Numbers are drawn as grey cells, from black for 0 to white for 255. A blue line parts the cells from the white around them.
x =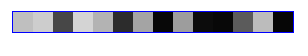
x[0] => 191
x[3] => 212
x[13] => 6
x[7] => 8
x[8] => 157

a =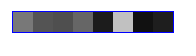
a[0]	120
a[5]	193
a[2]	79
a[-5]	102

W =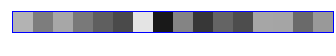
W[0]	179
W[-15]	125
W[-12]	95
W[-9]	25
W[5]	74
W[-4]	166

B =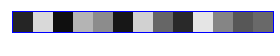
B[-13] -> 37
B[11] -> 87
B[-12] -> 217

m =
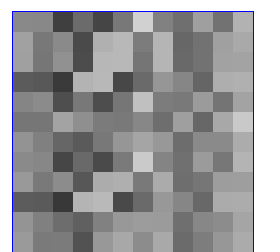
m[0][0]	137
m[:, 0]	[137, 161, 160, 91, 133, 118, 147, 138, 153, 92, 148, 154]
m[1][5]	184
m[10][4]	129
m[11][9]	125
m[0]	[137, 136, 63, 107, 69, 120, 209, 129, 111, 159, 114, 178]
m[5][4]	123
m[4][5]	118
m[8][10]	157
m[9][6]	106
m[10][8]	111
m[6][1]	128
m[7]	[138, 135, 70, 105, 74, 122, 202, 132, 112, 155, 119, 180]
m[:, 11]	[178, 169, 163, 176, 163, 201, 172, 180, 158, 172, 165, 171]
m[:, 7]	[129, 181, 181, 150, 124, 110, 152, 132, 171, 152, 155, 169]
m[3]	[91, 88, 58, 179, 184, 71, 106, 150, 134, 101, 174, 176]
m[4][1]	139
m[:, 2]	[63, 138, 145, 58, 78, 163, 102, 70, 140, 56, 109, 123]
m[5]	[118, 118, 163, 143, 123, 121, 135, 110, 159, 103, 168, 201]
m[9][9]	104
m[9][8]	134
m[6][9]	138
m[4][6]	192
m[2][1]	118

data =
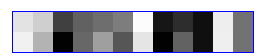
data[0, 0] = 227
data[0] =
[227, 207, 64, 97, 110, 125, 252, 22, 45, 15, 238, 114]
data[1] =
[241, 179, 2, 103, 159, 86, 229, 2, 98, 15, 239, 114]
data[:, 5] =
[125, 86]
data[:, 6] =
[252, 229]

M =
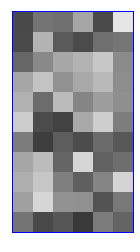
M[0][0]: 73
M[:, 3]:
[165, 75, 179, 168, 133, 169, 76, 214, 95, 144, 57]
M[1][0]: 74
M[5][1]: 75
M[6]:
[124, 62, 93, 76, 107, 87]
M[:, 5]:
[230, 118, 139, 141, 143, 125, 87, 110, 212, 120, 100]
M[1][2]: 90
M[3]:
[166, 195, 146, 168, 185, 141]
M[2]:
[102, 137, 167, 179, 199, 139]
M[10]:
[116, 73, 86, 57, 123, 100]
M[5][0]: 204
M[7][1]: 188

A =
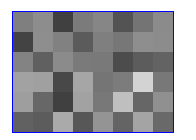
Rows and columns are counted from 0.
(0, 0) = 127
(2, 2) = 139
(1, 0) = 67
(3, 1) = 160
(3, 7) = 120
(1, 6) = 142
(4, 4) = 120
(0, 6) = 116
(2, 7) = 99
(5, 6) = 164
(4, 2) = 64
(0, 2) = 64
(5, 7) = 105
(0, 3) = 123
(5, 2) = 170
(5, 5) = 100

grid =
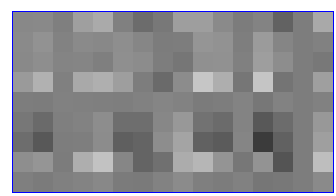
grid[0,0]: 136
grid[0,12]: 131
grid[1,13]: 133
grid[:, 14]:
[125, 125, 125, 125, 125, 125, 125, 125, 125]
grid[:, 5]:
[128, 142, 143, 158, 126, 110, 95, 134, 123]
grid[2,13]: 141
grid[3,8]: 140
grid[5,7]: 135
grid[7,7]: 112
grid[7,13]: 84
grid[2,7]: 125
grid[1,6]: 134
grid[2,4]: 127
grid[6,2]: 125
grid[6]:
[109, 88, 125, 126, 140, 95, 100, 141, 164, 97, 91, 133, 59, 97, 125, 159]
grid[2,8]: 118
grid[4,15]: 129
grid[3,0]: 154
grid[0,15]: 169
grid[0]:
[136, 137, 127, 159, 170, 128, 108, 120, 158, 158, 138, 124, 131, 98, 125, 169]
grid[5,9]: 114
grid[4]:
[125, 124, 129, 128, 127, 126, 129, 133, 130, 123, 125, 131, 119, 130, 125, 129]
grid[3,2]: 128
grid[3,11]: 118
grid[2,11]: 128
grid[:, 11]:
[124, 126, 128, 118, 131, 131, 133, 119, 129]
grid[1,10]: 146
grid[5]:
[119, 106, 127, 130, 141, 110, 110, 135, 152, 114, 107, 131, 88, 108, 125, 152]

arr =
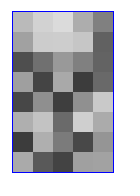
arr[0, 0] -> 186
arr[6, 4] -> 149
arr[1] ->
[161, 204, 205, 198, 97]
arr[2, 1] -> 112
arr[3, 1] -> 68
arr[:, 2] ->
[219, 205, 153, 169, 62, 106, 123, 67]
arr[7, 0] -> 170
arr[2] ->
[78, 112, 153, 128, 99]
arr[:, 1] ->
[210, 204, 112, 68, 143, 195, 175, 89]
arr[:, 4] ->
[128, 97, 99, 105, 201, 171, 149, 162]

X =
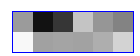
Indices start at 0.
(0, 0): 155
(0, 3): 196
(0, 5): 131
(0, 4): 150
